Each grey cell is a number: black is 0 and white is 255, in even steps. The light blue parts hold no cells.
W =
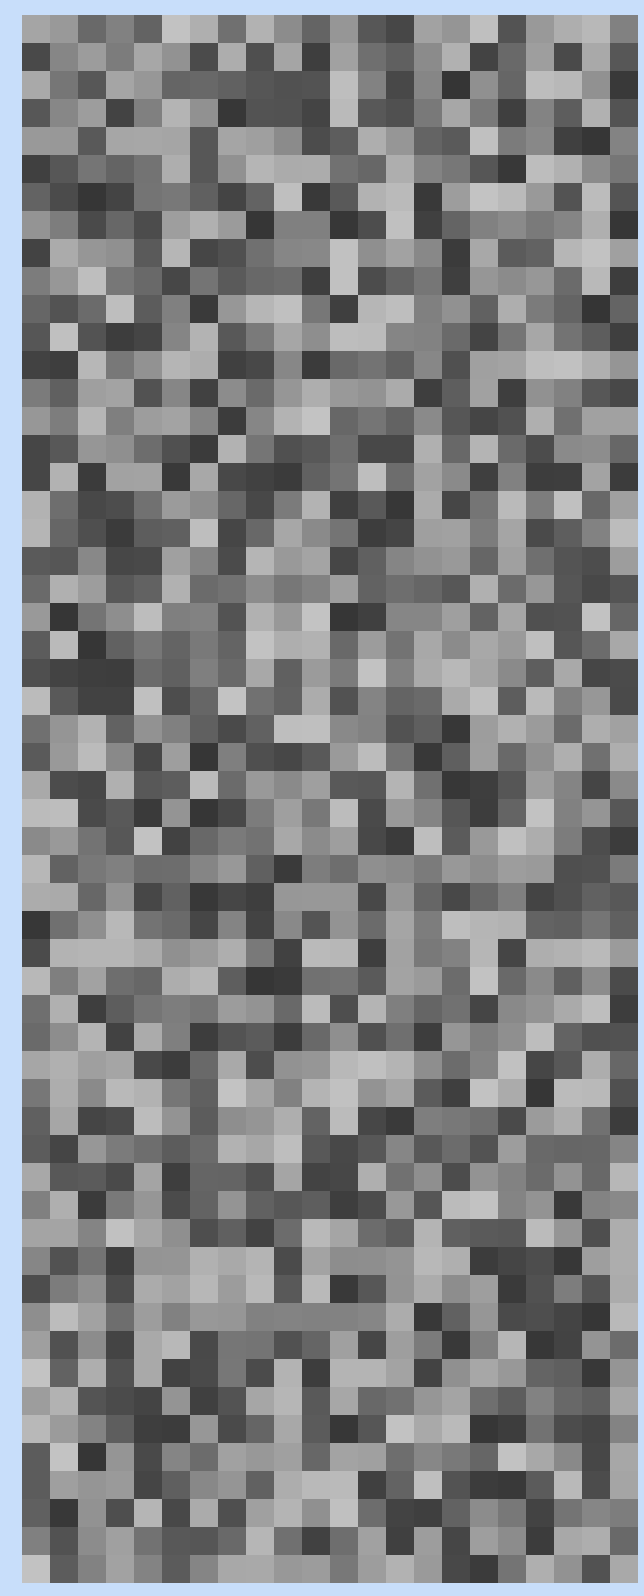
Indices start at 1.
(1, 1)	165
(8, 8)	155
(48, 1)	159
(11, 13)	182
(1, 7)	175
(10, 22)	61
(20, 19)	111
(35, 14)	163
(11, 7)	58
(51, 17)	54
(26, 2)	149
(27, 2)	153
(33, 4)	184
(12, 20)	115
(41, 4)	123
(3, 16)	53
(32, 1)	172
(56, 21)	82
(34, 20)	178
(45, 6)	149
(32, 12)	152
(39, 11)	180
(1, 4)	129
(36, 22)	61
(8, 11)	128
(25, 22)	74
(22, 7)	130
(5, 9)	159
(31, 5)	108
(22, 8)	83
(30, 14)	59
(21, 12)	158
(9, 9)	112
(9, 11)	136
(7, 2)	75
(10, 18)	139
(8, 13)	77
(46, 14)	147
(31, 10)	58

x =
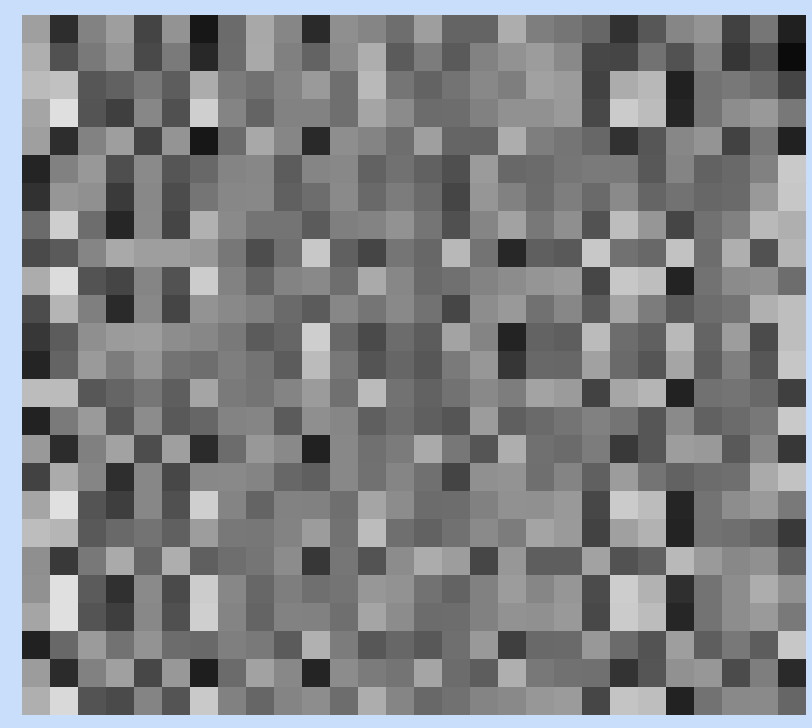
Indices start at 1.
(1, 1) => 159
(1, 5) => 68
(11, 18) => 153
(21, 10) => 126
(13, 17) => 151
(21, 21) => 75
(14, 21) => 66
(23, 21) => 152
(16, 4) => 162
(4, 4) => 63
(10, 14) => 135
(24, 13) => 123
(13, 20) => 103
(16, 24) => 157
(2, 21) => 71
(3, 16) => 115
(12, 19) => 99
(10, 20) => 154
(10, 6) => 82
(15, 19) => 106
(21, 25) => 115
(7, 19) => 108
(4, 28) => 120
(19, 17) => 138
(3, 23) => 184
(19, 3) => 89
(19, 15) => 98
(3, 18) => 126
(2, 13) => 174
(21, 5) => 138
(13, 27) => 86
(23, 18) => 63
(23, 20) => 106
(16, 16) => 119
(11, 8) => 137
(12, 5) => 157
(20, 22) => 82
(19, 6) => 96
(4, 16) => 109

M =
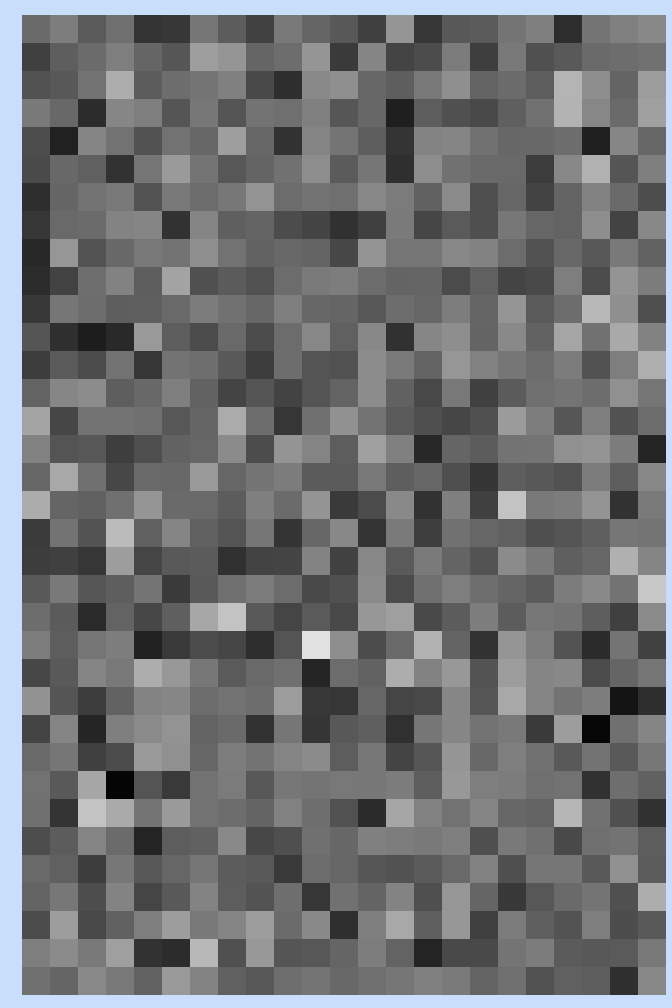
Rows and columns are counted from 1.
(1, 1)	106
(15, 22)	82
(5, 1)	77
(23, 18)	149
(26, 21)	7
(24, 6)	152
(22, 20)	115
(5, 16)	133
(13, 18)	118
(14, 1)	99
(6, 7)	116
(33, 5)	126
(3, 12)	143
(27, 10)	132
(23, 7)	76
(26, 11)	53
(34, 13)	125
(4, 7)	119
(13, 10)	109
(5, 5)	82
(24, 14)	173
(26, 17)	115
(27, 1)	105
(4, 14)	31
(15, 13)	114
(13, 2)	90
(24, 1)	71
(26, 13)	95
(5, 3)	133
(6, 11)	141
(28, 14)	124
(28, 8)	123
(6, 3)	96
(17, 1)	103
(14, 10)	67
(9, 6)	115
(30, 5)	36
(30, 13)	128
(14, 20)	116
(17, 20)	81

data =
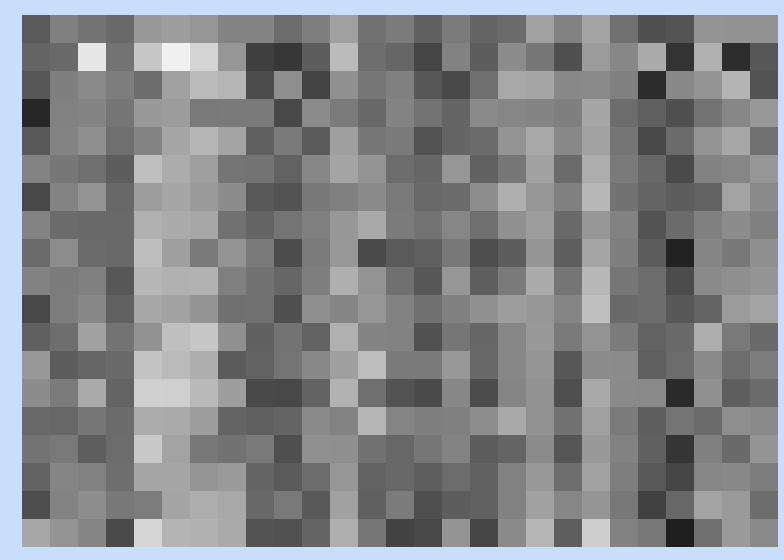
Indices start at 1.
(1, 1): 90
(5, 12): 159
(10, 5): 182
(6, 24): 74
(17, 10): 90
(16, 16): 131
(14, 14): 83
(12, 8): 144
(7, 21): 183
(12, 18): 134
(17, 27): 125
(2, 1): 100
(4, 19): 132
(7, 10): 83
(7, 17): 141
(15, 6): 171
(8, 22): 130
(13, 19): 149
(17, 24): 69
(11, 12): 133
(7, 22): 114
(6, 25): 130
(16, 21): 153
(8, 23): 83
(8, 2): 107
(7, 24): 93
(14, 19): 146
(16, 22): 130
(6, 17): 97
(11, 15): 112
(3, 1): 87
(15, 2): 103
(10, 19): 171
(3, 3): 137
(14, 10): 72
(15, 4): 107
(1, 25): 147
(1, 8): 131

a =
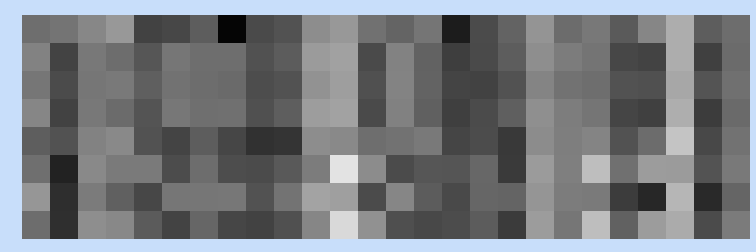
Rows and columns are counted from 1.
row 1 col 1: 110
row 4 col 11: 157
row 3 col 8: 106
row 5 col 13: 110
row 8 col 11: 134
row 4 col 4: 107
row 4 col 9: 80
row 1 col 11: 141
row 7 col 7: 118
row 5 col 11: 141
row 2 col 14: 130
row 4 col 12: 162
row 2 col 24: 173
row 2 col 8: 110
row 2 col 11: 155
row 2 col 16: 62
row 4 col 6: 119
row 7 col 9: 82
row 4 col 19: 143
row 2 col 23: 67
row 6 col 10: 89
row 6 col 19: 155
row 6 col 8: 77
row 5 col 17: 76
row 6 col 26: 121
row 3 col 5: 95
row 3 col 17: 66
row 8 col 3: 142
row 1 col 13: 113
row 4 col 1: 134
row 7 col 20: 124
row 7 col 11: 163
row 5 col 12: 137
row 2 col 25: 64
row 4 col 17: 75
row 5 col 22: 82
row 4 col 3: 120
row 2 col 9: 81
